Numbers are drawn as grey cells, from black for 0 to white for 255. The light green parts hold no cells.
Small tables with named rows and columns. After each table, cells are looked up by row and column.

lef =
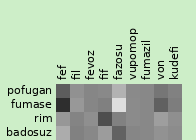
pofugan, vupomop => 138
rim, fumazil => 136
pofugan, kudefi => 129
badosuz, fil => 129
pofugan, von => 118
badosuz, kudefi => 140
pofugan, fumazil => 136
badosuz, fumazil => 136
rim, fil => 132
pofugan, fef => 93
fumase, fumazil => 136
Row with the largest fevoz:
rim

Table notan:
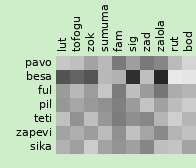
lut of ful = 155
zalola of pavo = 134
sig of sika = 160
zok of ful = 156
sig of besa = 47
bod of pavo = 213
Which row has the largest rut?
besa

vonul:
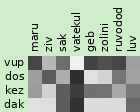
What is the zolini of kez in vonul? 114
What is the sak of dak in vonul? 92
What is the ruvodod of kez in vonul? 168
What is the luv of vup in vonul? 159
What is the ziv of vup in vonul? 183
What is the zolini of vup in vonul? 79
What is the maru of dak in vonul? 224
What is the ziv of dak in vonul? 222
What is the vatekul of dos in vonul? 46
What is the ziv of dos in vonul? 92
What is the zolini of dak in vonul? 220
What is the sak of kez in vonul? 93
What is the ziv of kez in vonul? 209

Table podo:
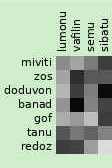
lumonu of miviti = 140
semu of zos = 89
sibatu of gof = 60
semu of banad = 130
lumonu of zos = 164
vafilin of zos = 45
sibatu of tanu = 130
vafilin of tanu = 119
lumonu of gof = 172
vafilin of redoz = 67
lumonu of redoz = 61
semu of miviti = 123
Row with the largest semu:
gof

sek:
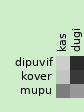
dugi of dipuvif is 43
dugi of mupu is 151
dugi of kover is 57
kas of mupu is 125
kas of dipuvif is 205
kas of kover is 196
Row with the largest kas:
dipuvif

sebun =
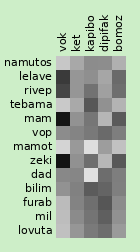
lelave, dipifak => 166
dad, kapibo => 224
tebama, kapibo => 87
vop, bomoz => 126
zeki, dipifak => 183
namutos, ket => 168
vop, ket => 132
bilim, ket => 129
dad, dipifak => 109
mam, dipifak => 182
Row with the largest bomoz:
mamot

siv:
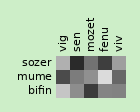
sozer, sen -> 42
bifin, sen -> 141
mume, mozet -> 144
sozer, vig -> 176
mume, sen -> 124
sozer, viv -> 158
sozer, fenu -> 62
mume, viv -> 103
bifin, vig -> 197
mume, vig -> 75
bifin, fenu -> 132
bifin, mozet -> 59
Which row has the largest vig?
bifin

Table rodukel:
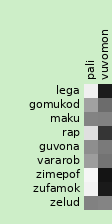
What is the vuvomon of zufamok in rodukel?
26
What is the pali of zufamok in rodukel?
242
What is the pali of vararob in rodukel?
157
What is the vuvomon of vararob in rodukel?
115
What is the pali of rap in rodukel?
223
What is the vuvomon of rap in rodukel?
53
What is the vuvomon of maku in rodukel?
129
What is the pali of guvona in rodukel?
142

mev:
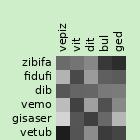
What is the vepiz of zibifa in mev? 107
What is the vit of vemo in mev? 65
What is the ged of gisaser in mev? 182
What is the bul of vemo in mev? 80
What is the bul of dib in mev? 121
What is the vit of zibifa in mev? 116
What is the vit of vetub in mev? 84
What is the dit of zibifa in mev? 135
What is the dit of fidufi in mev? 155
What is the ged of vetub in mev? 69
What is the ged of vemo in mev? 136
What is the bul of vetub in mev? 59
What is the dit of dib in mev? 102
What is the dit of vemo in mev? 160
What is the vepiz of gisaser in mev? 212
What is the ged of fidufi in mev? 91
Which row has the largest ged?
gisaser

